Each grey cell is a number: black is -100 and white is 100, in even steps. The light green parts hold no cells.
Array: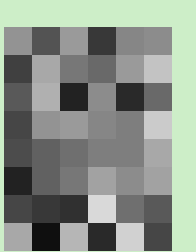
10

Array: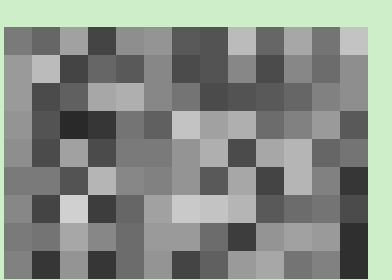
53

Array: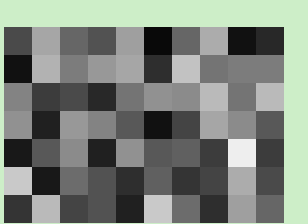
-69

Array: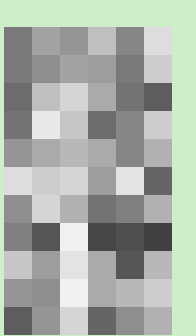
73

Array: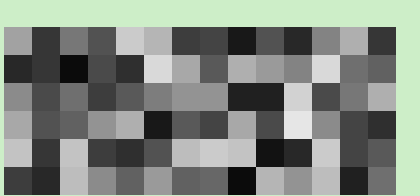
-58

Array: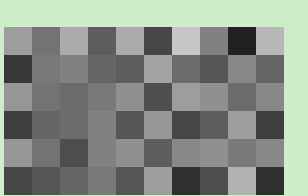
44

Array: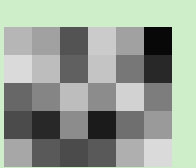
-94

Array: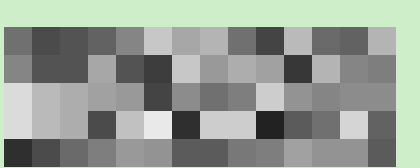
41

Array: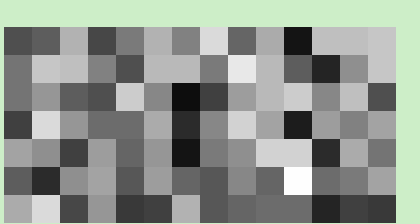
55
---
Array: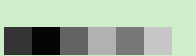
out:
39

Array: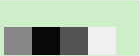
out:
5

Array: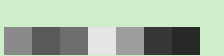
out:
24

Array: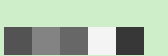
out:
3

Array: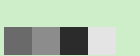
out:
10

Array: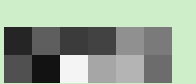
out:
41
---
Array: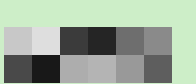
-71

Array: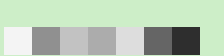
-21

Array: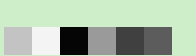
-50

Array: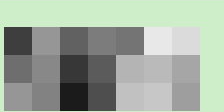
-57

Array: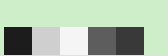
-55

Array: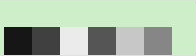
-50

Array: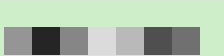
-38

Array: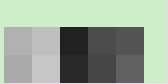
-68

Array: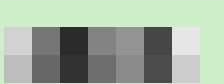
-61

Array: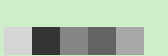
-22
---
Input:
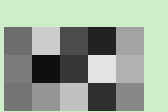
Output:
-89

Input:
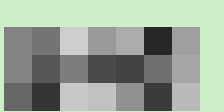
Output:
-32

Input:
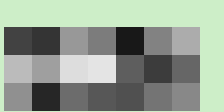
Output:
25

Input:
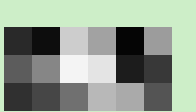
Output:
5

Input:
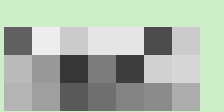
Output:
20

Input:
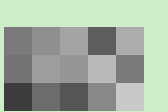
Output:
23
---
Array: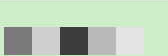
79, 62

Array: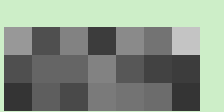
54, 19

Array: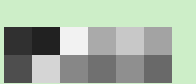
90, 67

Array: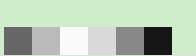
97, 70

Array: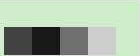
61, -13

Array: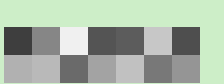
88, 56
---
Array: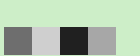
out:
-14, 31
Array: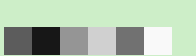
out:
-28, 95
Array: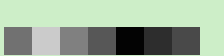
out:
-11, -43
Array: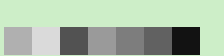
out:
38, -86
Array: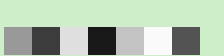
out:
20, -35
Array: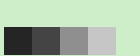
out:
-71, 55
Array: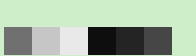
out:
-12, -45
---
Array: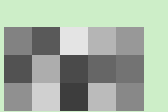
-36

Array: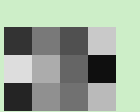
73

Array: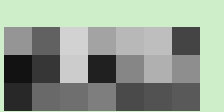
-86

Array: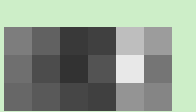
-13

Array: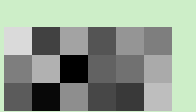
-1

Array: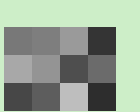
32

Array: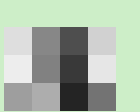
86

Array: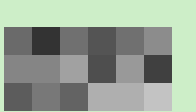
4

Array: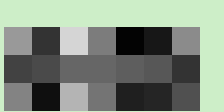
-48

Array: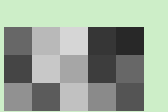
-46
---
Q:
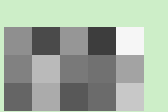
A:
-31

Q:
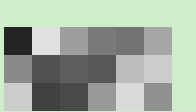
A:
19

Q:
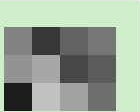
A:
51

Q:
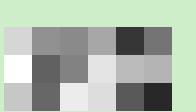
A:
73

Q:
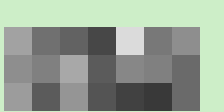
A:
-49

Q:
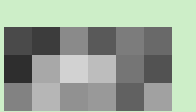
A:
20

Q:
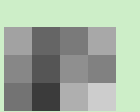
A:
-54
